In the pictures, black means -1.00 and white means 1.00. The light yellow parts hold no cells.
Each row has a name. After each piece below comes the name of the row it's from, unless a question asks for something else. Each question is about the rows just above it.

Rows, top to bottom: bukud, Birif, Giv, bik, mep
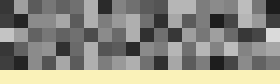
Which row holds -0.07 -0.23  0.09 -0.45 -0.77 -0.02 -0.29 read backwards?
mep
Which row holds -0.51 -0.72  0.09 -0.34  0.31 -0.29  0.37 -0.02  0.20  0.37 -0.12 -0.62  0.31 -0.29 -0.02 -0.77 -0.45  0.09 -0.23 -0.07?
mep
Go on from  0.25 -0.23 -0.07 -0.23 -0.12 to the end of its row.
-0.40  0.09 -0.17  0.37 -0.62 -0.12 -0.57  0.25 -0.07  0.25 -0.17 -0.57 -0.45  0.71
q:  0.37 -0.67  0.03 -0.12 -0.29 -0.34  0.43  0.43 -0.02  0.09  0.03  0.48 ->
bukud
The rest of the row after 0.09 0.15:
-0.62 -0.17  0.37 -0.34 -0.29 -0.67  0.09 -0.02  0.43 -0.12  0.43  0.03  0.48  0.03  0.20  0.31
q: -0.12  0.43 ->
bik
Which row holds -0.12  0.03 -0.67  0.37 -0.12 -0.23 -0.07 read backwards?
bukud

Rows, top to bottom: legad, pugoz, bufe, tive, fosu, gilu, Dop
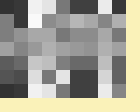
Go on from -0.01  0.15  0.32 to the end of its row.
0.32 -0.06  0.10  0.10  0.32 -0.06
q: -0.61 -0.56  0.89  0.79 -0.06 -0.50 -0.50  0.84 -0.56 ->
legad
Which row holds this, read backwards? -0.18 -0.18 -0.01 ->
fosu
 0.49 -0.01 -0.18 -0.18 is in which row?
fosu
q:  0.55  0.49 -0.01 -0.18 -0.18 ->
fosu
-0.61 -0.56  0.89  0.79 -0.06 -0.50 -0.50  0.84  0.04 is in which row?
Dop

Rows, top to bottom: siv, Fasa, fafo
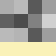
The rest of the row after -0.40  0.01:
0.63
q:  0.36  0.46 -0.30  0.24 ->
siv
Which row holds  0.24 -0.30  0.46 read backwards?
siv
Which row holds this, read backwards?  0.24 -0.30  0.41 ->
fafo

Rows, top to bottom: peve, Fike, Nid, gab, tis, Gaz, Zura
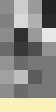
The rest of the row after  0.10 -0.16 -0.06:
-0.06
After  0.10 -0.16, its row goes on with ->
-0.06 -0.06
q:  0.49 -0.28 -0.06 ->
Gaz
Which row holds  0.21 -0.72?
peve
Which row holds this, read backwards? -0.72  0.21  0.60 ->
peve
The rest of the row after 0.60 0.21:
-0.72

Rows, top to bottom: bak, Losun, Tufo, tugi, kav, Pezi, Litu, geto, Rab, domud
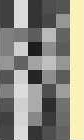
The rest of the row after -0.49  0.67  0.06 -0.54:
-0.16
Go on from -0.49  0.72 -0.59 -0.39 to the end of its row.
-0.33
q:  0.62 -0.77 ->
tugi
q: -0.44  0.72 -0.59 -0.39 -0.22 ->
domud
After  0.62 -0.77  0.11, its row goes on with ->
-0.28

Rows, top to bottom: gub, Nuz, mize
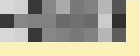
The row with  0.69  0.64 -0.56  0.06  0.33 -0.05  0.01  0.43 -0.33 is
gub
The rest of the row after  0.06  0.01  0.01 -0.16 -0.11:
-0.16  0.59 -0.62
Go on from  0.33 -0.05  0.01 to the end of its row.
0.43 -0.33
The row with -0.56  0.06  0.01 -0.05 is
mize

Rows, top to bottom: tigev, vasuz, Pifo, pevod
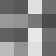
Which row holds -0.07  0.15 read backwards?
vasuz
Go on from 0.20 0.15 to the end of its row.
-0.07 -0.42
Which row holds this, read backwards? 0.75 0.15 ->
pevod
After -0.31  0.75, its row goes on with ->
-0.13

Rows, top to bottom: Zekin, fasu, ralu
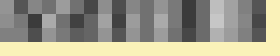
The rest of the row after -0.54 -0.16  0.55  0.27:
0.05 -0.44
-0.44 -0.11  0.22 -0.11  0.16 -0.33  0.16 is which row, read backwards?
ralu

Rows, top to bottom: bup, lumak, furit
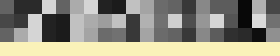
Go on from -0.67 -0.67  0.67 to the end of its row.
-0.22  0.34  0.67 -0.73 -0.79  0.51  0.29 -0.16 -0.22 -0.56  0.07 -0.28 -0.28 -0.94  0.39 -0.44
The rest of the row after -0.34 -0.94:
0.72 -0.11
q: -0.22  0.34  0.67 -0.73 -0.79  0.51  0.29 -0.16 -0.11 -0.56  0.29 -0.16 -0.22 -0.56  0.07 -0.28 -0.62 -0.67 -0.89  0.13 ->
furit
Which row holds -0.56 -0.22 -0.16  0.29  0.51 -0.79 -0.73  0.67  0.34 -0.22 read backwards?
bup

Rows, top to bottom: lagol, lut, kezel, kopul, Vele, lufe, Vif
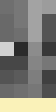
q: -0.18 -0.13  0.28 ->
kezel
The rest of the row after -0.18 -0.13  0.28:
-0.34
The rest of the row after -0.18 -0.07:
0.28 -0.34
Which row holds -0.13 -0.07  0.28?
lagol
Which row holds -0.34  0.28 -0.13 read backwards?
kezel
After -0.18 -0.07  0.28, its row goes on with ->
-0.34

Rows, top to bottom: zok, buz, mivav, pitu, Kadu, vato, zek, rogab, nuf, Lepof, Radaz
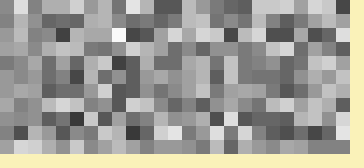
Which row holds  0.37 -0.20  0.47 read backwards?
Radaz
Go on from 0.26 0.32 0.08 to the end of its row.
0.37  0.52  0.47 -0.04 -0.09  0.14  0.63  0.42  0.26 -0.14  0.08 -0.20  0.14  0.14 -0.04  0.08  0.52  0.68 -0.14  0.26  0.02 -0.26
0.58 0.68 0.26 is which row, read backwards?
zok
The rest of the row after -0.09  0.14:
0.63  0.42  0.26 -0.14  0.08 -0.20  0.14  0.14 -0.04  0.08  0.52  0.68 -0.14  0.26  0.02 -0.26
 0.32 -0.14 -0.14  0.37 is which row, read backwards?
Kadu

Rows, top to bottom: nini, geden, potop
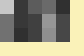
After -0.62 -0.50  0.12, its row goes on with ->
-0.44
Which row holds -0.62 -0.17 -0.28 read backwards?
nini
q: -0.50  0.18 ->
geden
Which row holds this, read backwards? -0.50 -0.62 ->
potop
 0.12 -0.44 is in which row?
potop
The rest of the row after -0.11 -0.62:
-0.50  0.12 -0.44
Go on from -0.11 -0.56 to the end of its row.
-0.50  0.18 -0.44

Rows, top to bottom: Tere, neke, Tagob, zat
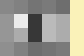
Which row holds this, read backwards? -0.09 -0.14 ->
zat
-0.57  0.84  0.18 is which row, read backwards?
neke
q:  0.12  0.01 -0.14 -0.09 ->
zat
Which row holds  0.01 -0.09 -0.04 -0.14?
Tere

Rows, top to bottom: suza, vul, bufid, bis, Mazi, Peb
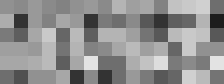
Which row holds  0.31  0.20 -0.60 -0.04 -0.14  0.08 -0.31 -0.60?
vul
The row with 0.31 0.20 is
vul

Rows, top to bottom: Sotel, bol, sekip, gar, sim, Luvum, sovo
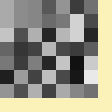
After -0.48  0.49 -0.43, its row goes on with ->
-0.82  0.83
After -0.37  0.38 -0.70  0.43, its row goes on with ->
0.65 -0.70
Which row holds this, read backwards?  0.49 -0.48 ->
Luvum

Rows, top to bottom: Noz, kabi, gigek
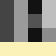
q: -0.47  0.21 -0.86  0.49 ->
Noz
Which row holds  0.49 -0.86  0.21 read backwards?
Noz

